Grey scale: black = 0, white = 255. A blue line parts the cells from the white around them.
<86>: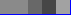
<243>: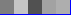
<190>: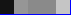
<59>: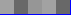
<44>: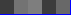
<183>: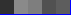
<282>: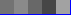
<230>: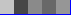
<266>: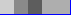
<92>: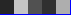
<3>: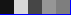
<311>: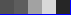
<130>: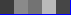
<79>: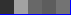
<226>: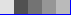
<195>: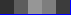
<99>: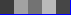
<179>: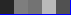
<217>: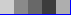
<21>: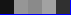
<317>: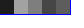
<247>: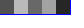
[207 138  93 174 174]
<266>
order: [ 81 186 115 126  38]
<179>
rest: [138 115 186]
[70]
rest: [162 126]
[70 93]
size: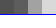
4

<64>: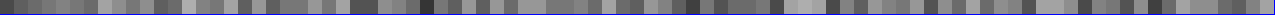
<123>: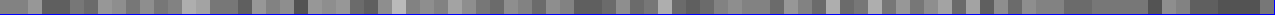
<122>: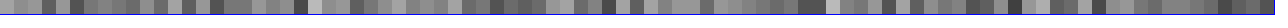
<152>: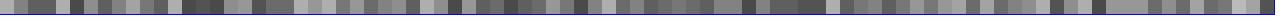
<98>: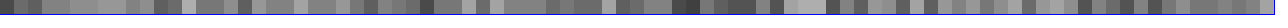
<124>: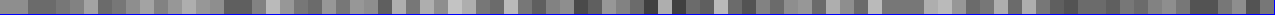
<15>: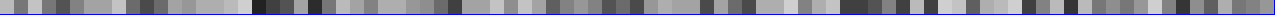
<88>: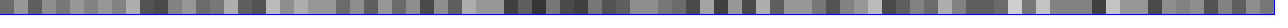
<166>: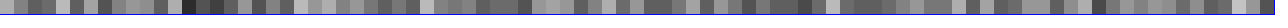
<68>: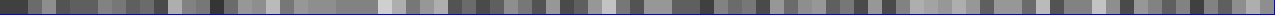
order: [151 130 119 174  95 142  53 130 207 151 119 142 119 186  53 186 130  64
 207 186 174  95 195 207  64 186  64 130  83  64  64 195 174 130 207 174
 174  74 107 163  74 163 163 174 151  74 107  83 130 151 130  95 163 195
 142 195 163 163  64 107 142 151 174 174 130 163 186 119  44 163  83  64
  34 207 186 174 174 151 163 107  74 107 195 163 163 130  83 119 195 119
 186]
<15>
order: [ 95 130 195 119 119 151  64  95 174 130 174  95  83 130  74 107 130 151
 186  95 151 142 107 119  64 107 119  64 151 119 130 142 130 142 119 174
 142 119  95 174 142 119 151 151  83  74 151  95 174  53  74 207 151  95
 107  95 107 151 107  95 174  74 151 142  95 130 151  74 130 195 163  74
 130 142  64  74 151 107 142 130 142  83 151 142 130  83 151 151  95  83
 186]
<88>
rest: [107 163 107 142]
[130  83 163 163 142  74 130 119  83 142  64 107 163 142 142 107  95 130
 163]
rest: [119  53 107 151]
[142 186 119 151 142 142 130 130 130 207 174 119 151 174  83 107  74  95
 142 119  83 151  74  95 151 195 119  83 151 151  95  95  64 130 107 119
  74 151 107 142 151  95 119  74 151  74 130 174 163 151 174 151  95 151
 151 107 186  83 130 130 195 142  74 151 130  95 130  64 130  95 142 174
 142]

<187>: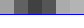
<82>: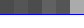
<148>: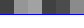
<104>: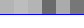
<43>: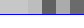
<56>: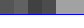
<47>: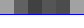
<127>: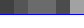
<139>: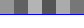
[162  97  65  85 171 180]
<187>
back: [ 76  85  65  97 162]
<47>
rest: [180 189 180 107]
[171 119]
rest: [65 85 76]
[162]
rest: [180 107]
[171 119]

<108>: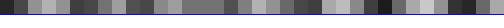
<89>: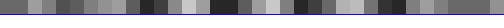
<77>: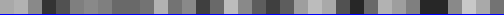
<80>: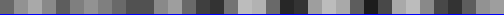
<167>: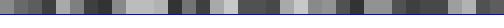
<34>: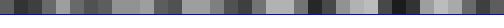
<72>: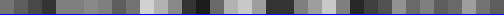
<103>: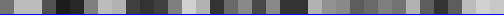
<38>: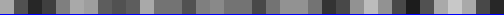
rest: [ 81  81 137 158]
[105  63  51 115 188 178 105  39  51 158 188 169  93  28  72 169 188 137
  72  51  93 146 158]
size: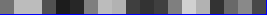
19
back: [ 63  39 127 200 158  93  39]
<89>
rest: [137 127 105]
[105 115 178 115 137  63 105 188 137  93  63  93 158 188 169  81  39 105
 178 158 127  39  39 137 200 169 115]

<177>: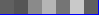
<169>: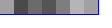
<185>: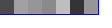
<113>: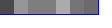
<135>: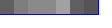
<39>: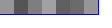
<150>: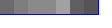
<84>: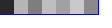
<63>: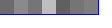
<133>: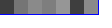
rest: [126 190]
[161 201 138]
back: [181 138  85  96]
<177>

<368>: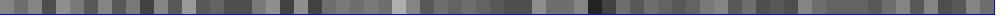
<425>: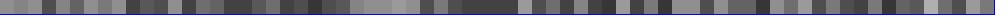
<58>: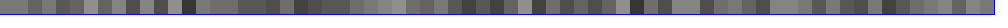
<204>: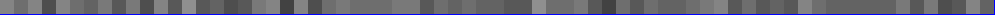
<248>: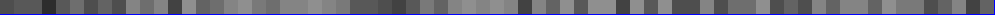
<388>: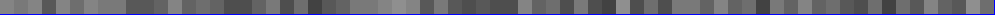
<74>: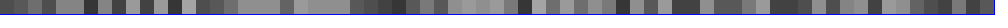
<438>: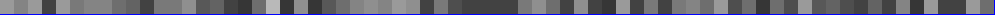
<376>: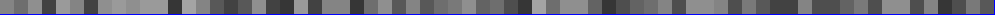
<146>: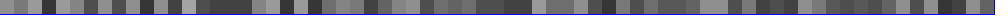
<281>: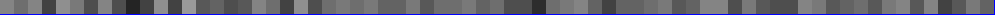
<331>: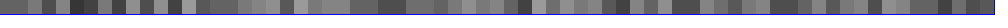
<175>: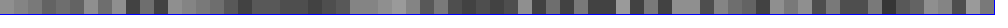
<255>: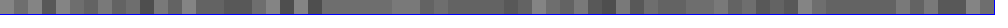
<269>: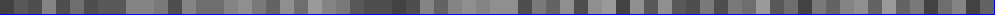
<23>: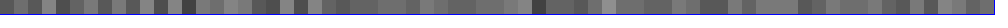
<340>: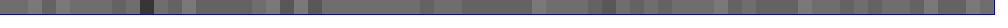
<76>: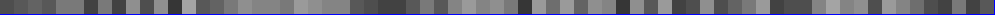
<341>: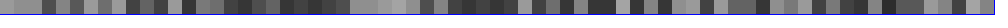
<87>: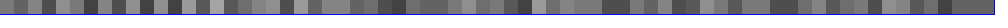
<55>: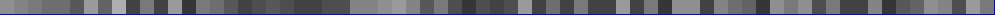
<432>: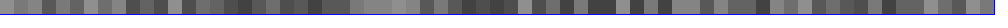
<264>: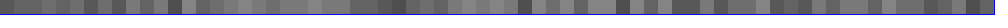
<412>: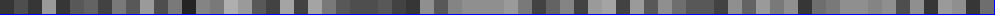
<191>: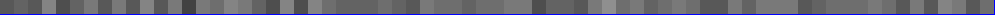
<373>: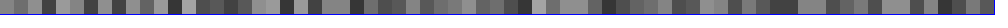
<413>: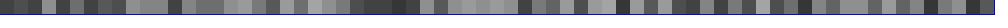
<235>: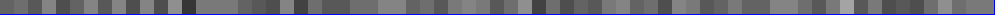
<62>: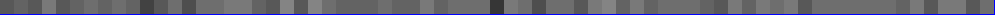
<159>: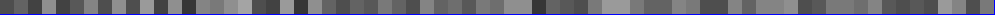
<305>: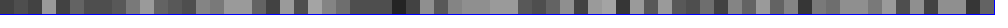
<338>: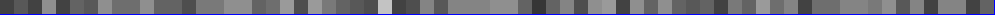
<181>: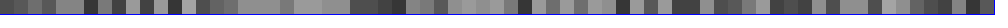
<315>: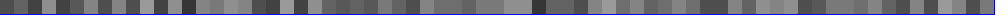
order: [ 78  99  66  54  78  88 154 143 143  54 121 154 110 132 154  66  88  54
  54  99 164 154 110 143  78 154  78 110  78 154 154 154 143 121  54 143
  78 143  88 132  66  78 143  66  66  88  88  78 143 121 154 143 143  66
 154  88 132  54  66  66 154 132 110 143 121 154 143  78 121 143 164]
<181>
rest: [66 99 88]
[143 110 110 143  99  99  78 121 121 143 143  99 110 154  78 154 121  99
  88  78 195  66  78 132  88 132 132 132 143 143  99  54  99 132  78 143
 154  66 143  99 143  99  88  99  66 121  99 154 110 132  66 110 110 132
 132 121 143  88 132  66 132 132  66  99]
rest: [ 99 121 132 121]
[132 121  78 132 110 132  99 132 132  78 132  99 132  88  88 121  88 110
 110 132  88  99  88 121  99 121 121  99 132 110 110  88  99 121  78  99]
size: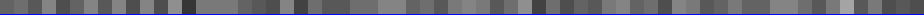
66

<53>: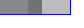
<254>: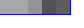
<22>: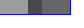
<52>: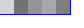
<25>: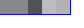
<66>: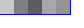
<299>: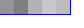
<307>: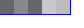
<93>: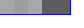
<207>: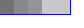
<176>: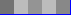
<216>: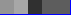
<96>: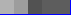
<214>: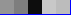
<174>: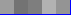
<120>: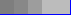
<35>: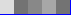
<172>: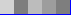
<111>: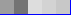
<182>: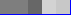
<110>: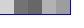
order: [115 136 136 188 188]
<53>
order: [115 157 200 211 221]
<111>

